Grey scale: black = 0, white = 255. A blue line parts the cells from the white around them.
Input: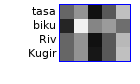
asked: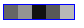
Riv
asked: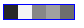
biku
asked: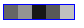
Kugir
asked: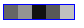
tasa

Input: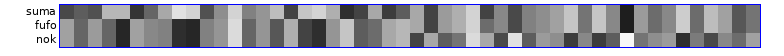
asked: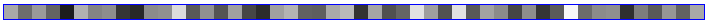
nok
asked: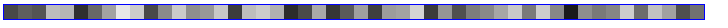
suma

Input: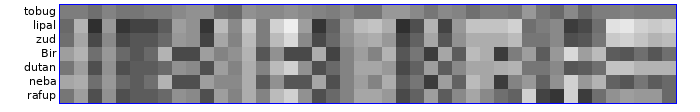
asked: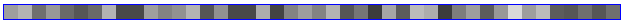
Bir
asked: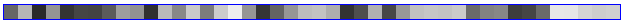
lipal
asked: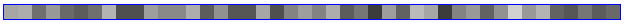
neba

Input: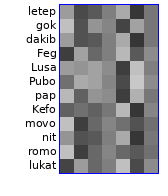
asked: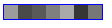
letep
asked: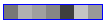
Pubo
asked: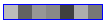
pap
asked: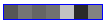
Kefo
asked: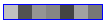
gok
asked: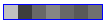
romo

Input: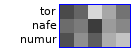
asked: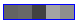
nafe
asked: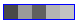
numur
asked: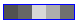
tor

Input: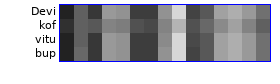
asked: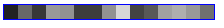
bup
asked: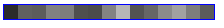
kof

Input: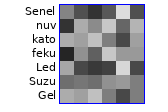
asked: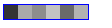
nuv
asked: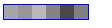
Gel

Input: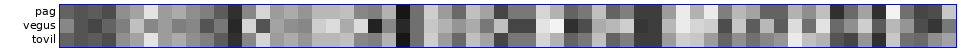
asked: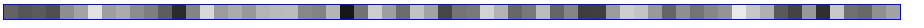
tovil
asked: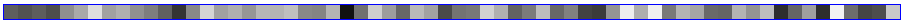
pag
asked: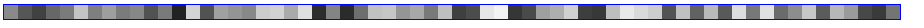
vegus

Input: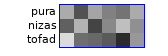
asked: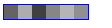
nizas
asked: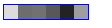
tofad

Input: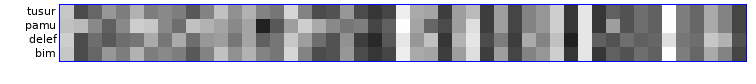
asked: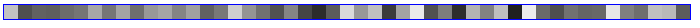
delef
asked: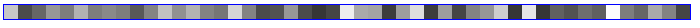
bim
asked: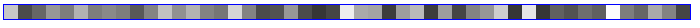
tusur
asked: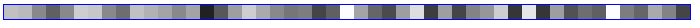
pamu

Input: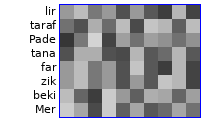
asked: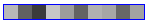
beki
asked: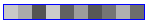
Mer
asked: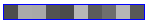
tana
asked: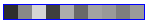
Pade

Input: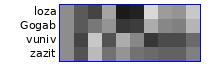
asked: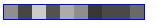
vuniv
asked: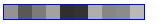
Gogab

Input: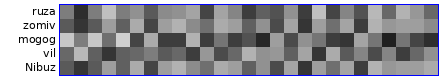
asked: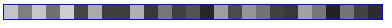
mogog
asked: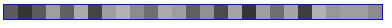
zomiv
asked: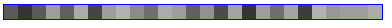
Nibuz

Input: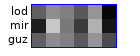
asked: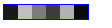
mir

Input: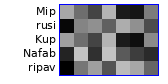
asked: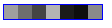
Kup
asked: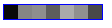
rusi
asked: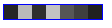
Nafab
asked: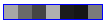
Mip

